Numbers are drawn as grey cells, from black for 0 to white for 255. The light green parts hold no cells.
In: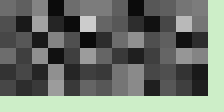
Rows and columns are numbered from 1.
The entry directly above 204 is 124
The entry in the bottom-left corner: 71
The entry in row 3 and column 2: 87
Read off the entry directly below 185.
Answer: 17
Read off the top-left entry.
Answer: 109
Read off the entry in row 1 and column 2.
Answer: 95
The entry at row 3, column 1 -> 71
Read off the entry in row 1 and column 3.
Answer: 132
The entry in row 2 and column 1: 79
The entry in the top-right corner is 124
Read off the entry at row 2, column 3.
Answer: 163
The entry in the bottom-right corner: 31
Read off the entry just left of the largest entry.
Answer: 11
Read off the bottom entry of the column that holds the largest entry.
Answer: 101
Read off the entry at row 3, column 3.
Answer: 25
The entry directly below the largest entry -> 11

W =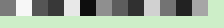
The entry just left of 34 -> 115
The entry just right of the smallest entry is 143

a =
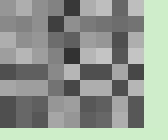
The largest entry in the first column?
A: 174
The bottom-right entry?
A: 87
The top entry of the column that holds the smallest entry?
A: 56
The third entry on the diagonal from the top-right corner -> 150
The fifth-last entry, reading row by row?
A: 150
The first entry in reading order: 150
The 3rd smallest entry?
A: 63
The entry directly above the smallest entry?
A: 95
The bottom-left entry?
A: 79
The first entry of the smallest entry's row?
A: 158
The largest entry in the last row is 174
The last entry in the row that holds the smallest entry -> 196

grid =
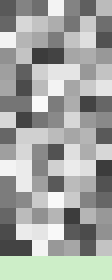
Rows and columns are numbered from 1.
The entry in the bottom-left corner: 67
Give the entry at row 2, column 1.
102
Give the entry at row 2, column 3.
195
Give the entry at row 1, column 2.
131
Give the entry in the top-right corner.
187
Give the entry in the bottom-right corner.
195
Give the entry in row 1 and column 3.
110
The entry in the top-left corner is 89
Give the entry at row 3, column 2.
181
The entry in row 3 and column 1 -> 243

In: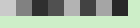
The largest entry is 202
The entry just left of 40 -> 165

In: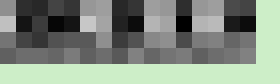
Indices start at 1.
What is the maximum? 199
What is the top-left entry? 143
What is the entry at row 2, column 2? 20
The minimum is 0
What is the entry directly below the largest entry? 89
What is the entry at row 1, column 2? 46
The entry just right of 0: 180
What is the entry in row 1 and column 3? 40
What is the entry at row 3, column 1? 116
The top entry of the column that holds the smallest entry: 46
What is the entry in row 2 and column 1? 192
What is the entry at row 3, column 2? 68
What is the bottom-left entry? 96
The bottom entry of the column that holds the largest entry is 96
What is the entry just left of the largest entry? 20
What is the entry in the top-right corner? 68
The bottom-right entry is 129

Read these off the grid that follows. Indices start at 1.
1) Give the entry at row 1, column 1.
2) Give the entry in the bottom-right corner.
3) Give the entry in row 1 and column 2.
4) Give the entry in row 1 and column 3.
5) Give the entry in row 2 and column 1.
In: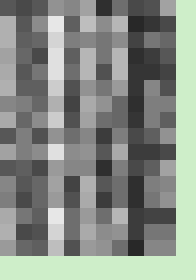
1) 87
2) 134
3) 73
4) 87
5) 176

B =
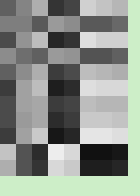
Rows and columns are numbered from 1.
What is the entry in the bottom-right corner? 38
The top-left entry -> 96
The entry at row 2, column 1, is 126
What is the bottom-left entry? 174
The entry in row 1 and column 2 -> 132
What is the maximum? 237
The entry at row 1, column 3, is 174
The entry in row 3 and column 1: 75
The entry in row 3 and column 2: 147
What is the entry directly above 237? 23
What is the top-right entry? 182
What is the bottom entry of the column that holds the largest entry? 216

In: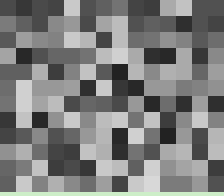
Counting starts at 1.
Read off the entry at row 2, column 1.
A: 123
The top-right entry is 81
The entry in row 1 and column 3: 74
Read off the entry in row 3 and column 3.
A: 137
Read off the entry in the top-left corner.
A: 74
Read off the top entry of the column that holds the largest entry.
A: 61
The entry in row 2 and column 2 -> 96
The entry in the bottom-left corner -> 96
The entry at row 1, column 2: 55
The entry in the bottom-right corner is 81
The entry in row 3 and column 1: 89

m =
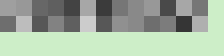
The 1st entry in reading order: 159
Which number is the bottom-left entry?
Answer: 110
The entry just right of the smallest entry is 175
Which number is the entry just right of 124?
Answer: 53
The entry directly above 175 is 118
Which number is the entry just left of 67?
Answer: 95
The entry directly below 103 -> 87
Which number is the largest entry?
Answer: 204

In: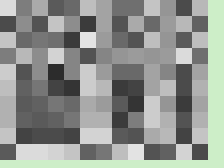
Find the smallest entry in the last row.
75
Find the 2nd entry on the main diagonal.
141
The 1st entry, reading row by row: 219
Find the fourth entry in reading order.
90
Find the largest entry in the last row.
227
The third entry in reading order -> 170
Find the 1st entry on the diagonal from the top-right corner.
184
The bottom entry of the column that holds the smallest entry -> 211
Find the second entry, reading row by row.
125
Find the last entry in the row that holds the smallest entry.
163
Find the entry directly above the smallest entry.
211
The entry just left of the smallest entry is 141
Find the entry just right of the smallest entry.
133
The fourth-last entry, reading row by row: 83
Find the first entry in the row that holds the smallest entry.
204

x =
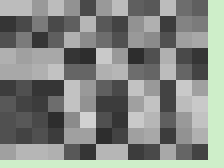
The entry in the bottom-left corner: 160
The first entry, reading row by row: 188
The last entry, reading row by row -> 67
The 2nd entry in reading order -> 188
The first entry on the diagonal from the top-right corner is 95
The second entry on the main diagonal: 73
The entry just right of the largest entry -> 80
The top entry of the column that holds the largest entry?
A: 73
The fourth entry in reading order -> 188
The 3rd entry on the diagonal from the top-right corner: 80
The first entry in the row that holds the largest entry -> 80
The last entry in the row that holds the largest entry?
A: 194
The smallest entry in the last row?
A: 53
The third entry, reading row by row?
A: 153
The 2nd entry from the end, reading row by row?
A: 101

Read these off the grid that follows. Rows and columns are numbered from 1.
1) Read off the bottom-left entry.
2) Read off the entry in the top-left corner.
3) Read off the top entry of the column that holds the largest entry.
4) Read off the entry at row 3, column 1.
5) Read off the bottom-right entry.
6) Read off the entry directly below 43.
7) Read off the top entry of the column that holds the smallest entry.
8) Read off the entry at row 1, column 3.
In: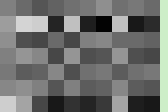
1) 206
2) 128
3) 106
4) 143
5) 24
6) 98
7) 143
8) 85
